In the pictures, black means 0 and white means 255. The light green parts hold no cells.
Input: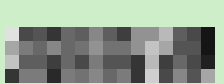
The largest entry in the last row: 207
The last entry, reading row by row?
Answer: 166
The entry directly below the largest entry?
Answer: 166
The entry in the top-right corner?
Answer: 21
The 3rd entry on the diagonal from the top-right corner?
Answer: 104
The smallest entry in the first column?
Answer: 53
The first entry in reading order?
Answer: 225
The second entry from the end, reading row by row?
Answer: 84
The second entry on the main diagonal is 123

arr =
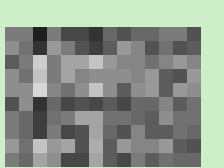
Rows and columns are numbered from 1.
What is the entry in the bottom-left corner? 123
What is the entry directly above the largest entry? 195
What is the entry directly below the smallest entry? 51
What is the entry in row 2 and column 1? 142
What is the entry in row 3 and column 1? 92
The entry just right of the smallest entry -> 123
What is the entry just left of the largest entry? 142
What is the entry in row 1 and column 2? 123
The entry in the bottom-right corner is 104
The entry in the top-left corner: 123
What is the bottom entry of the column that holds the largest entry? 164
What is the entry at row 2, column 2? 113
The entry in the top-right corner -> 82
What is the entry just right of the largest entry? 133
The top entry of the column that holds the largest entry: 31
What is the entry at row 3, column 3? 205

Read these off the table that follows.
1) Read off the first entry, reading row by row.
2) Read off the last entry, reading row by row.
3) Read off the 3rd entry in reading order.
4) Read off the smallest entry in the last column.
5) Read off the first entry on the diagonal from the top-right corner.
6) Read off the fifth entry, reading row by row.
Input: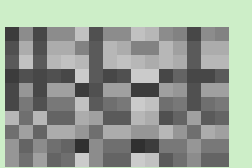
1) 60
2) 100
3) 71
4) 90
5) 130
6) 140

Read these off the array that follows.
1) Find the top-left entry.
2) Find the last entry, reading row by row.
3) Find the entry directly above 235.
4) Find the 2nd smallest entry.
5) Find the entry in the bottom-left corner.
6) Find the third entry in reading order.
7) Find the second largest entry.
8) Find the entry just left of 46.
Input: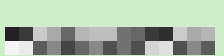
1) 34
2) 92
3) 58
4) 46
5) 245
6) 202
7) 235
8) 58

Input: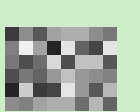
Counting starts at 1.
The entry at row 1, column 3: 88
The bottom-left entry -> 141
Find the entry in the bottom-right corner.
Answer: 99
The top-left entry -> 59
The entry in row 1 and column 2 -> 141
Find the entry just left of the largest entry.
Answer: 129
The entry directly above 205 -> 120
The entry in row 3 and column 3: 110
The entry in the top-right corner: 120
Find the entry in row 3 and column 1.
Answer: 120

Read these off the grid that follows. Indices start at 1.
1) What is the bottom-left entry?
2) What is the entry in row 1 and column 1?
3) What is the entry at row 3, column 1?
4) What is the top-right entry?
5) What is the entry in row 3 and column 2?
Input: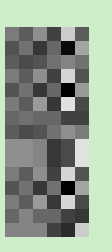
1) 132
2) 123
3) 92
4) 92
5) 74

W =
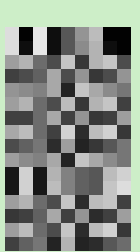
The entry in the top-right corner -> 2
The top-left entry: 221
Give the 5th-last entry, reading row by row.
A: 179
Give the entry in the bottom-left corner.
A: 64
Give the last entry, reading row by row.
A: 108
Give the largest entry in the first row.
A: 231
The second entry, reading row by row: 2
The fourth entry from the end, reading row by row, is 35

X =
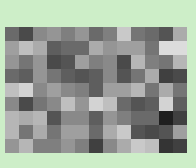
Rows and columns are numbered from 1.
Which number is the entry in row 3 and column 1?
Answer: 149
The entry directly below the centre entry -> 211
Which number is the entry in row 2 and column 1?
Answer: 159
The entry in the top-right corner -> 171
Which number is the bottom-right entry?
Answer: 64
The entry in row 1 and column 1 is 106
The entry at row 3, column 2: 117
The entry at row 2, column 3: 171
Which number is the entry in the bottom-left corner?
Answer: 149
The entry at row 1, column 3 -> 137
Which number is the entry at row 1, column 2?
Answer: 74
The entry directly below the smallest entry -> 84
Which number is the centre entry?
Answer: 94
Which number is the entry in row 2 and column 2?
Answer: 191
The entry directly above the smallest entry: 211
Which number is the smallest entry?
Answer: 31
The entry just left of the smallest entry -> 106
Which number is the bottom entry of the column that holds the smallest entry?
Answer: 52
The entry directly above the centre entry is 94
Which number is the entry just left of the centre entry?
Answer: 127

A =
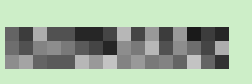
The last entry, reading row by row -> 49
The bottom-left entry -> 141
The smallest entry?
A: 26
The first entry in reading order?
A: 100
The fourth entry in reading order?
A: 81
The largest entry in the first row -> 183
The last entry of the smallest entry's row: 38
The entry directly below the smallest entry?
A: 110
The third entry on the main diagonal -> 100
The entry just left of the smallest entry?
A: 153
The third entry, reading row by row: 173
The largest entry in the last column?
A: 173

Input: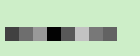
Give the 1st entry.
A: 65
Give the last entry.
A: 98
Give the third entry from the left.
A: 153

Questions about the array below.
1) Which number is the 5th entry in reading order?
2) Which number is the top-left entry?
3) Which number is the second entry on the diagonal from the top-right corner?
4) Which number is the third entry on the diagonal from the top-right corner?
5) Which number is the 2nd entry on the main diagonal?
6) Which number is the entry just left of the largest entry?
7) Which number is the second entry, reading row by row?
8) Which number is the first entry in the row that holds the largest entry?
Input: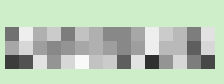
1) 125
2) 113
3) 94
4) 215
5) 215
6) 215
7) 238
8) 60

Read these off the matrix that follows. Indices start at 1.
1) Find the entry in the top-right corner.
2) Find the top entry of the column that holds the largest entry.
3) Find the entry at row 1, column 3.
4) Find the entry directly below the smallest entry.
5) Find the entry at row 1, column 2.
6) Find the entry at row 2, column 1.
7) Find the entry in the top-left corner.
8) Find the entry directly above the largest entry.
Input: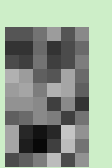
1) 137
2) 85
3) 115
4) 125
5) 85
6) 51
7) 85
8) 63
